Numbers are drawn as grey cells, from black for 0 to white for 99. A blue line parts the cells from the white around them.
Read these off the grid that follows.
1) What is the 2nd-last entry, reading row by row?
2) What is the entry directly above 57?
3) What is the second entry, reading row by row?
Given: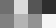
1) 57
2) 33
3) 85

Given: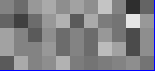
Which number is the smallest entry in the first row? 18
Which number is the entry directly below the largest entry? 29
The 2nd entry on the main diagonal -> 25
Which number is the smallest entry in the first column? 35
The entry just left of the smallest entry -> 51
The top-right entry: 39
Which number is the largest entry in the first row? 76
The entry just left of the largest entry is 45
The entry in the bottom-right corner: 45
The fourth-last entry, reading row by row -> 48
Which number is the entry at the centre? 51
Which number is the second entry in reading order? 42
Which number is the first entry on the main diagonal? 51
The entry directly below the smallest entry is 89
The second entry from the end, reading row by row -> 55
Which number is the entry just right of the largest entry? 59

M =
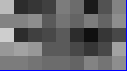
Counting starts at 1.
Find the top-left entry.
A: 73
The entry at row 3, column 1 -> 80
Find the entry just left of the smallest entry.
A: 17
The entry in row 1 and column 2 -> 17
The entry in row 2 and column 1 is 51
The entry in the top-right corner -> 51
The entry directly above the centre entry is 45
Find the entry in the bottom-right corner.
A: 55
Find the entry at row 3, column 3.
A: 25
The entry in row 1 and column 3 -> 21
